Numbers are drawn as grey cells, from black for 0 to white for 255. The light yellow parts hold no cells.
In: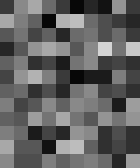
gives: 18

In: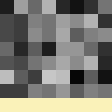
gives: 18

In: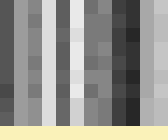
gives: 51

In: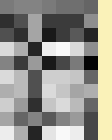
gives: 111

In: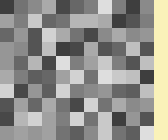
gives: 126

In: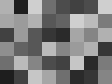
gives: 65

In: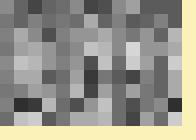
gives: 91

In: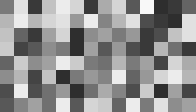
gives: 46
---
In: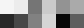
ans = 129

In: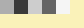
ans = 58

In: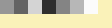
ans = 46

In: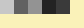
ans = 97

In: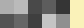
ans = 102

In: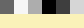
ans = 173

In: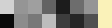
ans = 189

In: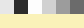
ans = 253
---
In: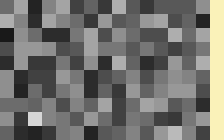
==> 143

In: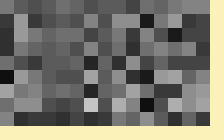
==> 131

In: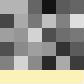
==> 101

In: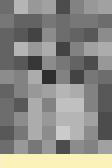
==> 161

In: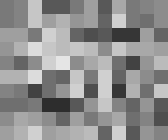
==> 140

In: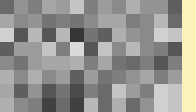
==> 95
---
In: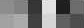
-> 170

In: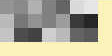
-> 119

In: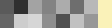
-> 205

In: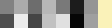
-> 236

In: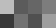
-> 114

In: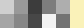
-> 135

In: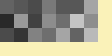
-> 153

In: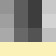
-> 93
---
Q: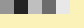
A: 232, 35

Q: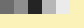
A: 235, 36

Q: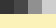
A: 206, 52

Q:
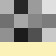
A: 223, 27

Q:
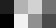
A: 242, 2

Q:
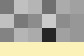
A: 203, 38

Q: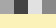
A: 225, 67
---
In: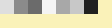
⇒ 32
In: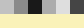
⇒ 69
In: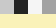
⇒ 162
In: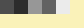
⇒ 235
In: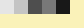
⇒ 24
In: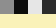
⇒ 43
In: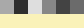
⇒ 107
